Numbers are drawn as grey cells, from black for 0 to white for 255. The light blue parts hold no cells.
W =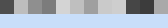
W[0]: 78
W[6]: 159
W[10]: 60

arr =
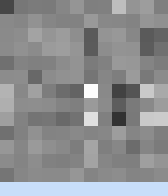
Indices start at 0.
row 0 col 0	71
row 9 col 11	126
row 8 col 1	130
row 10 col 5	125
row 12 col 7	138
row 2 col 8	152
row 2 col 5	142
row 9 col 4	132
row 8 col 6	224
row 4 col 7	129
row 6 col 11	169
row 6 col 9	84
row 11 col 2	141
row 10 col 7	127
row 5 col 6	117
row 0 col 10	157
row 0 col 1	119
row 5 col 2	104
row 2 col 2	163
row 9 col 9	133
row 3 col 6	91
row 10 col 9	108
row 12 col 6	132
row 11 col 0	139
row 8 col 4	105
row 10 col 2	154
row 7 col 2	142
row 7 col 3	140
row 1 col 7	136
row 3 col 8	147
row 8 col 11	203
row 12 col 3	138
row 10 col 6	165
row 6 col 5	99
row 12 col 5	150
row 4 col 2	128

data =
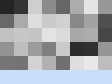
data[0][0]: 37
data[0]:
[37, 52, 206, 139, 102, 172, 228, 152]
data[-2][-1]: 149
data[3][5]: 44
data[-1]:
[118, 116, 211, 176, 112, 222, 232, 189]
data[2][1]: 199
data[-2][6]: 48
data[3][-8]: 147
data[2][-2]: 172
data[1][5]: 136
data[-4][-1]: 79
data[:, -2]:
[228, 163, 172, 48, 232]

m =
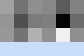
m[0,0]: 162
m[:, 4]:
[91, 6, 240]
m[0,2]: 143
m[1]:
[149, 79, 123, 126, 6, 107]
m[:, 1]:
[115, 79, 116]

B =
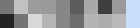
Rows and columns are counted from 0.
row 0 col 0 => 118
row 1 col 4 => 134
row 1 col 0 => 35
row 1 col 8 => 185
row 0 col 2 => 155
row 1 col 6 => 180

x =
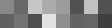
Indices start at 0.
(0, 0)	136
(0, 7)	81
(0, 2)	199
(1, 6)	102

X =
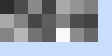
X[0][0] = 45
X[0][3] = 68
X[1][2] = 70
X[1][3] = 95
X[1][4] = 130

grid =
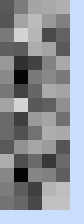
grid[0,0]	89
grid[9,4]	169
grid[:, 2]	[165, 187, 182, 172, 66, 122, 102, 88, 155, 114, 166, 106, 133, 64, 72]
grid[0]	[89, 124, 165, 169, 175]
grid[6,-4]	67
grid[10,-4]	146
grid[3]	[95, 92, 172, 163, 89]
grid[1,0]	85
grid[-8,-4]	212
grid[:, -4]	[124, 164, 211, 92, 48, 5, 67, 212, 63, 81, 146, 78, 4, 93, 103]
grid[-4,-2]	56
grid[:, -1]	[175, 128, 98, 89, 168, 121, 163, 144, 112, 169, 85, 106, 94, 190, 193]
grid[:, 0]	[89, 85, 122, 95, 152, 138, 119, 163, 106, 106, 89, 173, 135, 124, 115]
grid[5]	[138, 5, 122, 136, 121]
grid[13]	[124, 93, 64, 180, 190]
